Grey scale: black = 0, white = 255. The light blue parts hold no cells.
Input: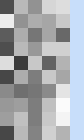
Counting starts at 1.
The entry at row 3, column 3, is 118
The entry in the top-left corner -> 78
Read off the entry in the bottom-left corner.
71
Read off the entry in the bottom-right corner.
179
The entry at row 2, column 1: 236
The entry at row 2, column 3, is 173
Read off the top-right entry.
221
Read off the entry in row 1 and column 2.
185
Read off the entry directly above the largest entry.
228
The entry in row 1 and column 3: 146
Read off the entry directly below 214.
166
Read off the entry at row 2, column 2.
146
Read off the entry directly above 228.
166
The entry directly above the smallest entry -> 185
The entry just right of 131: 208

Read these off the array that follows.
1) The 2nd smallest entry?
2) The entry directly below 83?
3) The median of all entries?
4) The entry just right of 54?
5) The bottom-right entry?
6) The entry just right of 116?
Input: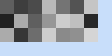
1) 40
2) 191
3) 138
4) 109
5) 213
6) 83

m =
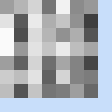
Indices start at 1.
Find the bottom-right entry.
104
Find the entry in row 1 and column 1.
158
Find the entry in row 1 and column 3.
212
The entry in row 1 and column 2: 181
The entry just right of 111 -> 166
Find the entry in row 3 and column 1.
250
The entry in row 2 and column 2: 90
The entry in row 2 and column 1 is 226
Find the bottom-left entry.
189
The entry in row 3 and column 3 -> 219
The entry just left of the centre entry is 226
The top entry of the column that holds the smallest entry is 152
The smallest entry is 62

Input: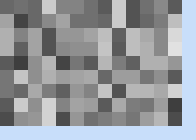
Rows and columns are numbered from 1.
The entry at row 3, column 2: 131
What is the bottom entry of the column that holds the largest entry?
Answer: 76
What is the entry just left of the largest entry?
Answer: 137
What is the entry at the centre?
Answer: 90
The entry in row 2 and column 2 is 68
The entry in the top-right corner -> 90
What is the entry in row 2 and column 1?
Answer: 163
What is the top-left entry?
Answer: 104
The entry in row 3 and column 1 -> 176
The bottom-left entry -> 76
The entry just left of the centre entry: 118
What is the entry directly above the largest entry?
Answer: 217
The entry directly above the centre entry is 143
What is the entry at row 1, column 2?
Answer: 112
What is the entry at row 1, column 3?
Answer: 104
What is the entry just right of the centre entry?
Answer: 182
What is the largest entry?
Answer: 225

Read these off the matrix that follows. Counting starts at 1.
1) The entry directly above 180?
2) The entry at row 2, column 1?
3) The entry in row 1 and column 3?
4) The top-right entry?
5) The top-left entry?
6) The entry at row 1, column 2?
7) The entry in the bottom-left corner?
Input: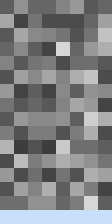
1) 124
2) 166
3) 102
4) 102
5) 94
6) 145
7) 110

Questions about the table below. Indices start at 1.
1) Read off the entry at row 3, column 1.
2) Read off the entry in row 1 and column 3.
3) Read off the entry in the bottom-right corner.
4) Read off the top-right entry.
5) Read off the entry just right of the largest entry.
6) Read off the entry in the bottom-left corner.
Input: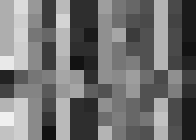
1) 174
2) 152
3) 26
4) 26
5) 206
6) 194

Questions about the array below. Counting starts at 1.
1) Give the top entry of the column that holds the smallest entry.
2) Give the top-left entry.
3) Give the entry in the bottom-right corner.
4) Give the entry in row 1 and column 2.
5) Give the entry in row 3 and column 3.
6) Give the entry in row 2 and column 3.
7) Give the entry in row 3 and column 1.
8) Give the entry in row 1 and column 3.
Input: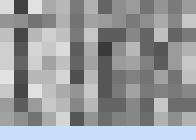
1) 100
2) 219
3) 177
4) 65
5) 184
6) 115
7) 192
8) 225

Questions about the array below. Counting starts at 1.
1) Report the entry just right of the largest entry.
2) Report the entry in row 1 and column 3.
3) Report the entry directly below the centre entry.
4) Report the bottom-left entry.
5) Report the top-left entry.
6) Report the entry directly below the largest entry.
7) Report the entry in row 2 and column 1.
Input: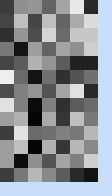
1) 106
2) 149
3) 128
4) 61
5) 61
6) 76
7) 69

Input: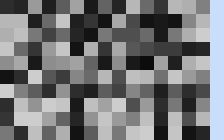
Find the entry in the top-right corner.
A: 128
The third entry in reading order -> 154
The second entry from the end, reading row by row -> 19
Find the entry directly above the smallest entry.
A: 73
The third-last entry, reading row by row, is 197
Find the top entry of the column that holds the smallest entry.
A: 106
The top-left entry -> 45
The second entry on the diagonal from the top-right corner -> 134
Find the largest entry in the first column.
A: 205
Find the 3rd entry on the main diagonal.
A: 120
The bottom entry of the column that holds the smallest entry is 205
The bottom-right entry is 37
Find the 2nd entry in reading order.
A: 37
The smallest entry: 12
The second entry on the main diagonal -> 183
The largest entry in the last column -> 205
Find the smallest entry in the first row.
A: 25
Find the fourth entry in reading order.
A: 31
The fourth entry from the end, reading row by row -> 19
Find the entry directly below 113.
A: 31
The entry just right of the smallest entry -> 162
